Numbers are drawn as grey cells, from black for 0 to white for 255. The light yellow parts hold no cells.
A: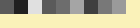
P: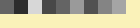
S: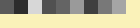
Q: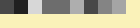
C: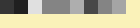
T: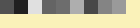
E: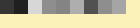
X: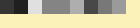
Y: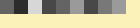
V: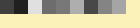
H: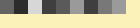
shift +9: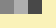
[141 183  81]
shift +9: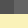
[ 90 109]
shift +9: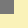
[129]
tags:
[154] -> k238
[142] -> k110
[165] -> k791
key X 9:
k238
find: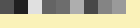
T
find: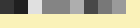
X

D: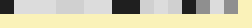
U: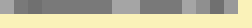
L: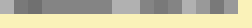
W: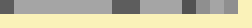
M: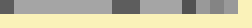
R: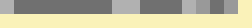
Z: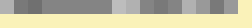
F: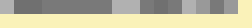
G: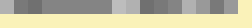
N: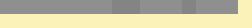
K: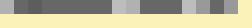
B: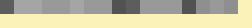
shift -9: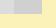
[211 199 199]
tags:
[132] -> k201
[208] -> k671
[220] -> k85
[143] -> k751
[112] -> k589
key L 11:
k201
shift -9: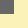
[94]
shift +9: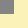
[141]
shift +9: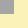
[174]

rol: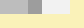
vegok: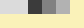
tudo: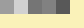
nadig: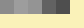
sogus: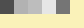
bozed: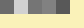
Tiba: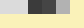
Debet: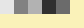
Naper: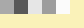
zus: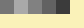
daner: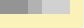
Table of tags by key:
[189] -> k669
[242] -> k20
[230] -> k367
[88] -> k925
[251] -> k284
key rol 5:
k20
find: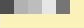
sogus
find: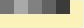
zus
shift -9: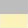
[180 180]
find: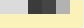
Tiba
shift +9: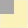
[178]

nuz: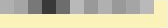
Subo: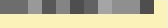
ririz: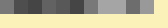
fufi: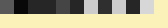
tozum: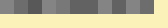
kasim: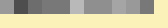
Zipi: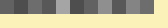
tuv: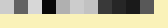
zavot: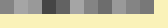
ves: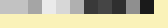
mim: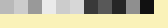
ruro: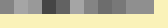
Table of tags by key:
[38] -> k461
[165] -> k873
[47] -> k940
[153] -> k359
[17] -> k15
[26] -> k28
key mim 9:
k461
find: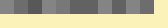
tozum
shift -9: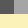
[ 79 156]

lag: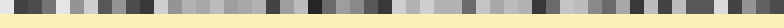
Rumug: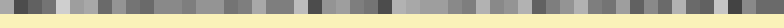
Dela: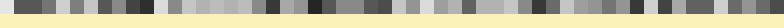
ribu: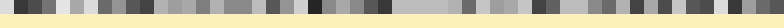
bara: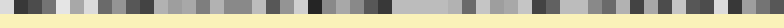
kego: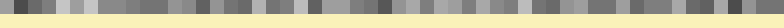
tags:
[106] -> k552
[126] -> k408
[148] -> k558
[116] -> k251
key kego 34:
k408
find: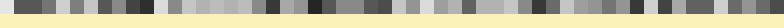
Dela
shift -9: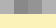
[169 128 139 169]
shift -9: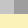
[188 149]
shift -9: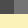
[ 67 107]
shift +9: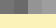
[125 115 157 167]

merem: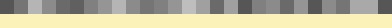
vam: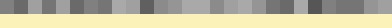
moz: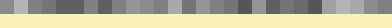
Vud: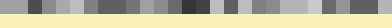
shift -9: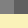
[119  87]
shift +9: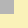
[190]
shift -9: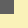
[87]
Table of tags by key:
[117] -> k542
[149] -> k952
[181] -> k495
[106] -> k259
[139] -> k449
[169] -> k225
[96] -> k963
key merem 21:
k259
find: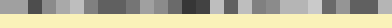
Vud
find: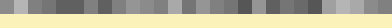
moz

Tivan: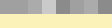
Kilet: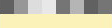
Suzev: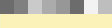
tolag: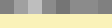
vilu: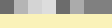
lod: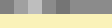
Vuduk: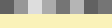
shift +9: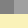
[137 169]
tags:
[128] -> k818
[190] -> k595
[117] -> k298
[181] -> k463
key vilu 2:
k463
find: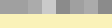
Tivan

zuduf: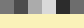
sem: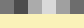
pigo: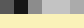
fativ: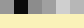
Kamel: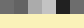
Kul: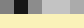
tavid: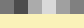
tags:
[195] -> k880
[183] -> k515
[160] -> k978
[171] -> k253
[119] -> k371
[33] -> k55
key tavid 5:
k978
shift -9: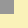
[142]

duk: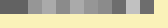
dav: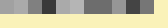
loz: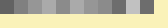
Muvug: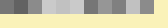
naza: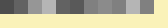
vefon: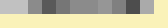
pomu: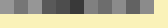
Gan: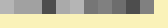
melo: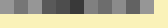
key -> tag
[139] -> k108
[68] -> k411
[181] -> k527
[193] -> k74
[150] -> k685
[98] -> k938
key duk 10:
k74
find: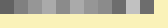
loz
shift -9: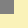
[119]
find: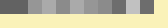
duk

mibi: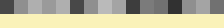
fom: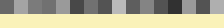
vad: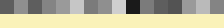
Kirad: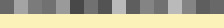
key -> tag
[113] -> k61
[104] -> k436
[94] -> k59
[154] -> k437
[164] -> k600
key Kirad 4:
k61
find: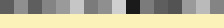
vad
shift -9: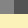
[123  74]
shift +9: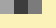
[173  70 132]
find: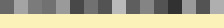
fom
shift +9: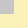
[207]

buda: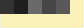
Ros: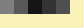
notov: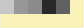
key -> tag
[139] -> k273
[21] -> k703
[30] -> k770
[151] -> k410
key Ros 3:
k703
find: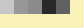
notov
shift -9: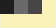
[21 97 61]
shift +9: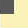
[97]
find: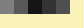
Ros

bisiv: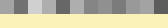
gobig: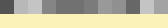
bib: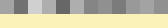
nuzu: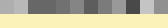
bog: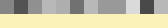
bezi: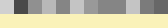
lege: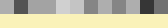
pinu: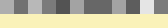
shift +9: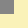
[142]
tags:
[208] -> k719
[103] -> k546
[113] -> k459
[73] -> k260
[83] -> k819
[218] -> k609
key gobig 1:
k819
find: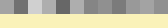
bib
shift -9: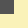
[74]

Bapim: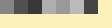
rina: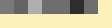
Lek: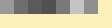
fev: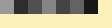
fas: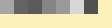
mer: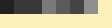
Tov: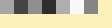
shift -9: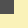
[71]
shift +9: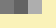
[130 108 183]
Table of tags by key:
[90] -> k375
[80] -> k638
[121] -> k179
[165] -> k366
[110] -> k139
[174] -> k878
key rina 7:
k139

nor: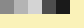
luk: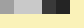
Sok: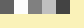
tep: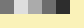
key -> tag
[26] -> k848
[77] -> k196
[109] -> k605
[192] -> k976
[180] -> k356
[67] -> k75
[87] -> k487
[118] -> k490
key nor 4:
k196
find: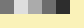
tep

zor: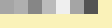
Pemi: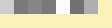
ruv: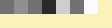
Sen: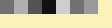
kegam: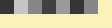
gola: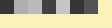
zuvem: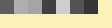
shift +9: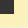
[62]
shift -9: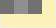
[104 134 104]
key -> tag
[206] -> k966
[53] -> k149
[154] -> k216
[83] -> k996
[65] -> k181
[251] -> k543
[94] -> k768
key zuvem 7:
k149
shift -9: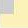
[197]
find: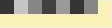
kegam

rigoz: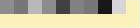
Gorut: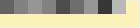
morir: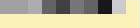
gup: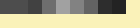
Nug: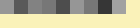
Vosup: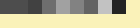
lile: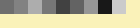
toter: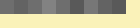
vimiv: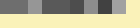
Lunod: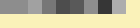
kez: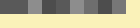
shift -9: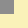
[132]
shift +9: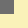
[119]
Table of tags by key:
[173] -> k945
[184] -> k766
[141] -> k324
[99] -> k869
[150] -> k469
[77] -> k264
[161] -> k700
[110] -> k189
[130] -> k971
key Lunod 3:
k700
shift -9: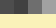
[ 68  56 101 152]
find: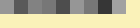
Nug

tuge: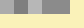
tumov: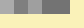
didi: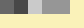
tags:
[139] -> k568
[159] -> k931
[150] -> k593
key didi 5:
k593
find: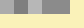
tuge

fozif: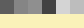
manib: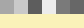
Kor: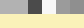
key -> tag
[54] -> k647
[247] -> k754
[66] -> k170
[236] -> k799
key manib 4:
k799
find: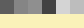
fozif
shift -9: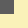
[84]

